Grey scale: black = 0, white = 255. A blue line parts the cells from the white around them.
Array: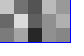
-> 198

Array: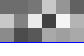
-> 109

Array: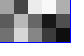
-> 164

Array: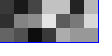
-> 57

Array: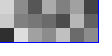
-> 212

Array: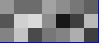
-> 151

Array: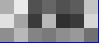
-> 174

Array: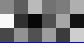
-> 136

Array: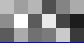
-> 191
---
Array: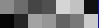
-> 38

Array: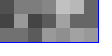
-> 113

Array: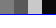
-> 89

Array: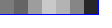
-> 101

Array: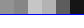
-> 134

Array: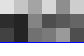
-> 36

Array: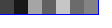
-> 24

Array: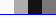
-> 172

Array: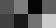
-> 24
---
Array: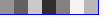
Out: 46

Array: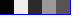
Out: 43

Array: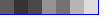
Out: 147

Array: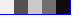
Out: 201

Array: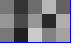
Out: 150

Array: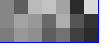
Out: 105

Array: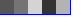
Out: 212

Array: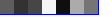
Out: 245
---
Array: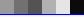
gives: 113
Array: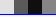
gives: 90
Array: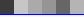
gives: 198
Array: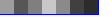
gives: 86
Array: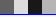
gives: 220
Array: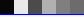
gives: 233
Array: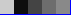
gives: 14
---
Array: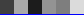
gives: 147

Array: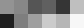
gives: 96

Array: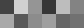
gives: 55

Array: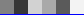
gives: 169

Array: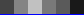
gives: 121

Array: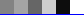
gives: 206
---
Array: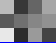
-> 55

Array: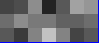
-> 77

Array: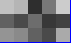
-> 181

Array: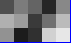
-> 124

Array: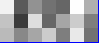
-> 90

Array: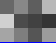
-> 136
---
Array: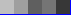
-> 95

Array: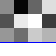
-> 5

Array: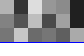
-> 151

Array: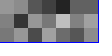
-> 35

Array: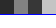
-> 130

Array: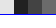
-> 33
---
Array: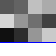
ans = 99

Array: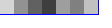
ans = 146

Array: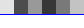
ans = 77

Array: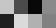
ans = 75

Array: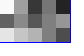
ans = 159

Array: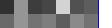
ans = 149

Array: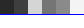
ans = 62

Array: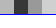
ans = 55
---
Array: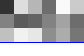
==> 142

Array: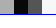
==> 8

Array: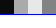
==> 170

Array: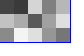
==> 223

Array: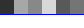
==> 216

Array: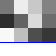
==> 190

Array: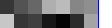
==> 5

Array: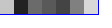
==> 68

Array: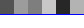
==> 200
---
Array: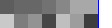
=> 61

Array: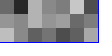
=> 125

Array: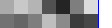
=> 71

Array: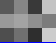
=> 124

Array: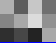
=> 145

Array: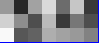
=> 78

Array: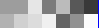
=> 251
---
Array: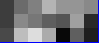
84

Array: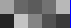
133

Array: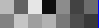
120

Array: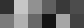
20

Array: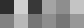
142

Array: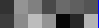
7

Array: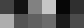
108
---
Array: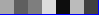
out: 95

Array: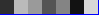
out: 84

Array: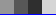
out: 150

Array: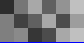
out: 65

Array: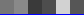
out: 86

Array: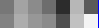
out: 90

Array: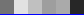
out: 158
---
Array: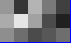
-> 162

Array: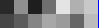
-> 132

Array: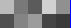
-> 156

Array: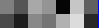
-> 137

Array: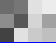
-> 213

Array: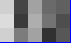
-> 174

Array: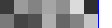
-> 80

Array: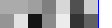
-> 20

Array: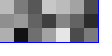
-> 99
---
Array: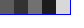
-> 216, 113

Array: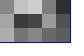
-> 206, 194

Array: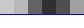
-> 202, 184

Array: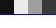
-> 235, 158

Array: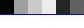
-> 236, 202

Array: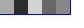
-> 211, 170

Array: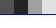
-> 225, 160
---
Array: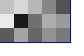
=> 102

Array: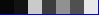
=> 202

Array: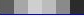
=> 207

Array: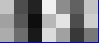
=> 25

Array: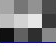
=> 46

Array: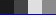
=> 223

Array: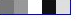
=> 255

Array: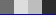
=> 189

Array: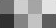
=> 195

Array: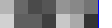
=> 95
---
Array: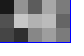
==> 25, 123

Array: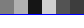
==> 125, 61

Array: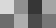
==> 217, 119

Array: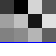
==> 55, 96

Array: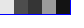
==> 231, 19

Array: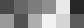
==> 73, 92
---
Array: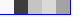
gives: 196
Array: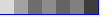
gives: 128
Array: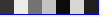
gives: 115
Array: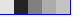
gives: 172
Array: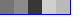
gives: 139
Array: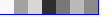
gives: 162
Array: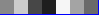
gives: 136
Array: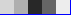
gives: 175
